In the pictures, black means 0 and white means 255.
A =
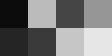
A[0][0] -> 12
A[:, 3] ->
[150, 230]
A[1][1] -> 58

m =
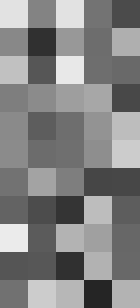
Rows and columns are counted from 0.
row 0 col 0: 226
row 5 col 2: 111
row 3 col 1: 139
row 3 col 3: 167
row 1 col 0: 136
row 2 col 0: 193
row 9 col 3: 178
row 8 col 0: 235
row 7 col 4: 93
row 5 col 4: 204
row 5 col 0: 139
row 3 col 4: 72
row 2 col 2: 232
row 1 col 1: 48
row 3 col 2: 158
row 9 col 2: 48

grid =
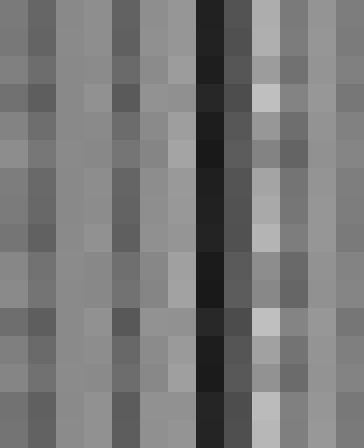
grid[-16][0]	122
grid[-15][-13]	120
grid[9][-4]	141
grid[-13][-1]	119
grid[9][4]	111
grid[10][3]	136
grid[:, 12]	[125, 123, 128, 119, 129, 133, 126, 125, 122, 131, 133, 118, 127, 131, 120, 122]
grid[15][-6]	36
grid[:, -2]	[148, 150, 148, 151, 147, 145, 148, 150, 150, 146, 145, 151, 148, 147, 150, 152]
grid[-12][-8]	138
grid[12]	[127, 106, 138, 141, 104, 139, 154, 29, 85, 161, 115, 148, 127]
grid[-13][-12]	94
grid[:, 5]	[142, 144, 139, 146, 138, 133, 141, 142, 144, 135, 133, 146, 139, 136, 145, 144]
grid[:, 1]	[102, 100, 109, 94, 110, 119, 105, 104, 97, 114, 116, 94, 106, 113, 96, 98]
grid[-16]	[122, 102, 137, 142, 98, 142, 150, 33, 83, 173, 122, 148, 125]
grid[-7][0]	135
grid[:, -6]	[33, 34, 30, 39, 29, 25, 31, 33, 35, 27, 25, 40, 29, 27, 37, 36]
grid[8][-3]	125
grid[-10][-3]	116
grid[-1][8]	79
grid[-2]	[114, 96, 138, 145, 92, 145, 145, 37, 77, 187, 128, 150, 120]
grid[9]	[135, 114, 139, 136, 111, 135, 160, 27, 90, 141, 105, 146, 131]
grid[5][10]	100
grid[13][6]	159
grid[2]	[128, 109, 137, 139, 106, 139, 156, 30, 86, 156, 113, 148, 128]
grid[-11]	[141, 119, 138, 136, 117, 133, 164, 25, 92, 131, 100, 145, 133]
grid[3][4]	90
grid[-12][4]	108
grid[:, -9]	[98, 96, 106, 90, 108, 117, 101, 99, 95, 111, 114, 88, 104, 109, 92, 93]

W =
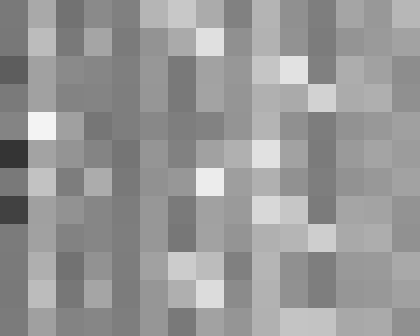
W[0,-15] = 121
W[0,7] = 171
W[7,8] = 154
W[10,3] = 165
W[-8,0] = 132
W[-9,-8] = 163
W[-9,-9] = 121
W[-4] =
[123, 161, 130, 134, 126, 151, 119, 162, 148, 176, 181, 206, 169, 173, 145]
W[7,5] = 151
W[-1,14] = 144
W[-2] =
[121, 188, 119, 165, 124, 150, 175, 220, 139, 178, 145, 126, 150, 152, 161]
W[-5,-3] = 165
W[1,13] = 154
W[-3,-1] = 169
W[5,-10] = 149
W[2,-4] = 128
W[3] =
[122, 161, 131, 132, 126, 150, 121, 163, 149, 176, 170, 210, 171, 175, 144]
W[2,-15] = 93
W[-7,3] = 132
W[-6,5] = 145
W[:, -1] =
[183, 162, 141, 144, 160, 156, 162, 147, 145, 169, 161, 144]
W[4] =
[132, 243, 160, 118, 126, 136, 126, 130, 148, 180, 144, 125, 146, 152, 160]
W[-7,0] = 52
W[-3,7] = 188
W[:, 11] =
[126, 124, 128, 210, 125, 123, 126, 123, 206, 126, 126, 195]
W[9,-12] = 146
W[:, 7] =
[171, 224, 162, 163, 130, 161, 236, 161, 162, 188, 220, 162]
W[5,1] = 163
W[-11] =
[120, 188, 121, 165, 123, 147, 170, 224, 144, 178, 146, 124, 148, 154, 162]
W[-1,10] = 196
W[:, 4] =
[128, 123, 127, 126, 126, 117, 121, 125, 126, 125, 124, 126]
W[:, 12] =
[165, 148, 173, 171, 146, 154, 146, 165, 169, 153, 150, 168]

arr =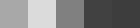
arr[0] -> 168
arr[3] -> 65

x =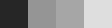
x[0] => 38
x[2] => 166
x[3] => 222

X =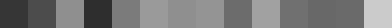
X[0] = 54
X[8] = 108
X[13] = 203
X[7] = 148

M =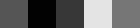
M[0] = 85
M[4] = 118
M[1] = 2

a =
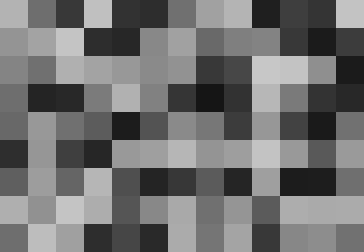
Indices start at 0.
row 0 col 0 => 179
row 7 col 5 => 136
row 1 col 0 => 148
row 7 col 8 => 149
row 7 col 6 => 169
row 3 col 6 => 53
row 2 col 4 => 152
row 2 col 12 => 27
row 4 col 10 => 66
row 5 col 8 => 158
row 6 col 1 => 157
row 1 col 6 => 161
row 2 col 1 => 112
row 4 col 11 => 26
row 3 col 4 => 177
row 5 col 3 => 38
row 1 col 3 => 45
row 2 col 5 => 138
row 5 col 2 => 63
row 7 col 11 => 170
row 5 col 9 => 195
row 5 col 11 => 89
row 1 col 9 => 131
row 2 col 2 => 176
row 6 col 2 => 101
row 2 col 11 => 143
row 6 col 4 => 79
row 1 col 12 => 60
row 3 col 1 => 36
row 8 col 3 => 45
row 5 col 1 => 150
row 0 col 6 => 112
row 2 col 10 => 195
